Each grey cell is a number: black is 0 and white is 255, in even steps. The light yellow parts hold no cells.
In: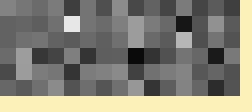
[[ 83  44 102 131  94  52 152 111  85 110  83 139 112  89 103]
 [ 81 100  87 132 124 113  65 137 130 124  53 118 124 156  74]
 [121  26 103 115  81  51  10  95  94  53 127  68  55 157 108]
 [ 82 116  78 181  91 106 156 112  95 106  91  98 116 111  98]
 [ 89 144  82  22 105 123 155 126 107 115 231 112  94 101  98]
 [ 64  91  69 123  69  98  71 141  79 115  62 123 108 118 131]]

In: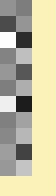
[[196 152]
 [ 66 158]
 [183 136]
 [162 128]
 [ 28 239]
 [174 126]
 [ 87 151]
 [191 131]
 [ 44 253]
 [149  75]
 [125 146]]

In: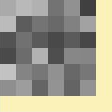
[[146 100 147 101 157 143]
 [119 104 145 119 132 194]
 [134 135  78 178 108  74]
 [ 71  91  73  90 113  83]
 [162 129 105 116  92 187]
 [ 64 145 115 177 185 170]]

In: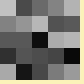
[[154 123  72  21 169]
 [  9  69  77  84  48]
 [181 172  14  88  88]
 [ 89  82 183 149 130]
 [179 131 106  74 193]]

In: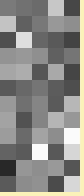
[[215  75 145 140  90]
 [ 85 153 142 150  40]
 [214  88 251  90  99]
 [251 141 163 106 156]
 [151 181 132  82 163]
 [183  90 133 112 153]
 [ 78  92 117 104  89]
 [ 69 169  86 173 166]
 [117  96 143 152 147]
 [ 67  89 102 222  79]
 [142 152 120  96 195]
 [ 71 199 107 113 122]]

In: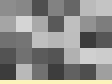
[[159  77  97  62 114 185  60]
 [205 207 176  84  91 114  82]
 [ 85  59 190 181 191 117 113]
 [124 146 191  89 169 213 165]
 [196 186 102 130  79 135 141]]

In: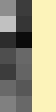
[[103 128]
 [ 87 105]
 [101  59]
 [104  77]
 [ 11  43]
 [ 54 193]
 [ 60 141]]

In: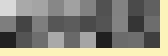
[[ 63 110 107  30 165 105 169 110  84  34]
 [108  54 132  84  74  92  85 126  68 127]
 [ 96  74 129  81 129 160 134 163 169 218]]

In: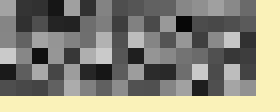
[[145 165  79  30 161 133  80  81 140  96 128 172  97  68  72  78]
 [ 67 189  75 201 110  41  43 157  93  22  38 157  70 169  94  26]
 [ 61  55  80 107 115 136 149  31  86 202 175  55 150  16 135 202]
 [ 49 198 138  63 151  84 133 189  81 178 111 130 149 163  98 134]
 [ 90  79  72  76   7 153  74 129  62 126 110  34  36  79  48 133]
 [106 137 160 144 135  98  97  85  78 131  49 160  22  49  52 163]]
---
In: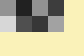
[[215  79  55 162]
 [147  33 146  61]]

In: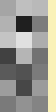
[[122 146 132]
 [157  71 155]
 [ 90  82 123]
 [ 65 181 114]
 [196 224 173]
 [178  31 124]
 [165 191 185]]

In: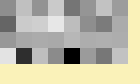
[[227  46 190 139   0 155 119 194]
 [152 168 171 169 183 173 175 173]
 [101 203 207 231 189 142 123 171]
 [142 192 147 202 117 149 194 156]]

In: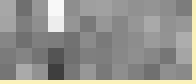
[[117 170 146  62 119 151 121 142 128 112 143 137]
 [123 132 116  84 112 127 126 136 143 135 118 165]
 [134 112 127 125 114 139 122 135 141 155 147 173]
 [164 126 143 237 149 121 151 135 150 169 146 151]
 [167 111 151 248 142 159 161 152 145 148 141 124]]

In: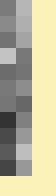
[[ 69 152]
 [ 90 190]
 [ 74 152]
 [ 51 128]
 [118 103]
 [121 141]
 [108 116]
 [195 120]
 [115 164]
 [138 175]
 [123 182]]

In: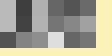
[[ 83 131 142 222 102 117]
 [186  66 178 117 135 161]
 [186  62 176 102  84 106]]

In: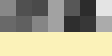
[[105  96 133 162  46  55 171]
 [136  80  74 162  87  44 228]]
